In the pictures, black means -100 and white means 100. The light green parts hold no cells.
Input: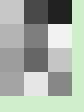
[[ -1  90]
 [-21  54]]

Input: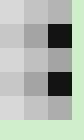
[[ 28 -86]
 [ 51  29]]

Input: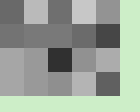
[[ -5  -5]
 [ 20 -62]]

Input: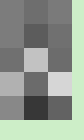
[[-28 -12]
 [ 52 -15]]

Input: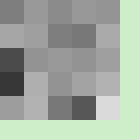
[[25 -1]
 [15 20]]

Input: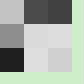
[[71 73]
 [74 63]]

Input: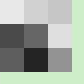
[[-20  75]
 [-72  15]]

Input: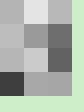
[[ 21 -14]
 [ 59 -23]]
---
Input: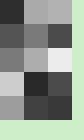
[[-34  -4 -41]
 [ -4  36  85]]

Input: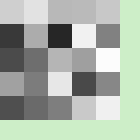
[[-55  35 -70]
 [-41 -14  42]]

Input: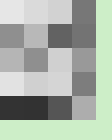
[[ 12  44 -23]
 [ 42  12  63]]

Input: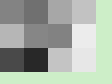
[[ 43   5   2]
 [-43 -69  54]]

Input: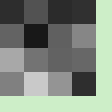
[[-22 -81 -25]
 [ 32 -10 -23]]

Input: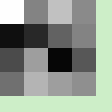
[[-88 -69 -23]
 [-41  24 -95]]

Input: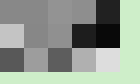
[[ 54   6  13]
 [-31  23 -27]]
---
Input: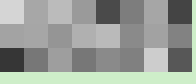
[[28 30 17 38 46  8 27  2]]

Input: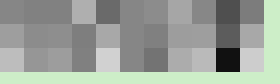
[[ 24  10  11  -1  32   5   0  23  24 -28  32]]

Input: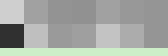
[[-62  50  21  25  53  35  17]]

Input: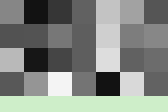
[[-36 -35  -7 -26  62  -2   6]
 [-31  17  91  -9 -86  70 -23]]

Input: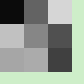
[[ 51   5 -37]]

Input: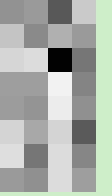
[[ 54   7  37  19]
 [ 23  23  89   3]
 [ 66  32  66 -30]
 [ 19  12  72  23]]

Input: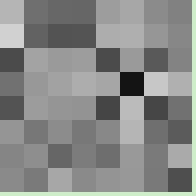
[[ 64 -23 -35 -34  36  37  18   6]
 [-11  19  27  36  30 -84  56  38]
 [ 17  -7  10  -6   7  42 -13 -29]
 [  8  -4  31   8  16  19  -5 -39]]
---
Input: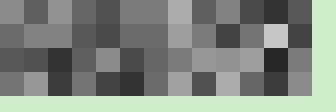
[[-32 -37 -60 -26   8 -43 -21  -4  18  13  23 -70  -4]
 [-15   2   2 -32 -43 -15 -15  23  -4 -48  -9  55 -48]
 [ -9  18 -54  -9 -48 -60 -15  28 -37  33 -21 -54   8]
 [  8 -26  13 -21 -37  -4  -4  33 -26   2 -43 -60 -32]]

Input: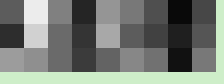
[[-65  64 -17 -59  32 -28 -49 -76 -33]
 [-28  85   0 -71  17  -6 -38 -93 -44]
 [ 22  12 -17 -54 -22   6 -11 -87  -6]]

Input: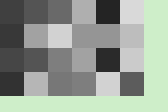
[[-61  43  -7  -1  65 -28]
 [-56  27  65  17  17  48]
 [-50 -34 -18  37 -72  70]
 [-45 -34  -1  27 -67  59]]

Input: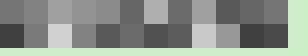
[[-49  -4  63   2 -32 -16 -37 -27  58  20 -49 -43]
 [-10   2  25  14   8 -21  36 -16  25 -32 -21 -10]]

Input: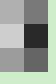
[[ 22 -21]
 [ 38  -5]
 [ 61 -69]]

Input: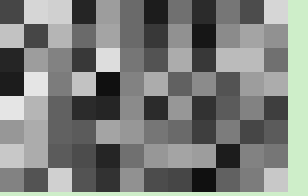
[[-78  79  -3  52 -88   2  35 -24   8 -35  23  35]
 [-72  23   2 -56  73  -8 -35  35 -56  47  47 -13]
 [-46  68  62 -72  23 -18 -78 -13 -67  -8 -41  68]
 [  2 -35  62 -35 -61  13 -41 -46 -88 -24  -3  57]
 [ 18  35 -24 -29  29  18  -8 -18 -51  -3 -46 -29]
 [ 52 -46  41 -18  29 -18 -56  13 -83   8  29  13]
 [ 57  35 -29 -41 -72 -13  18  29  23 -78   2  -8]
 [ 79  41 -24 -67 -72   8 -67  18 -61 -29   2 -51]]
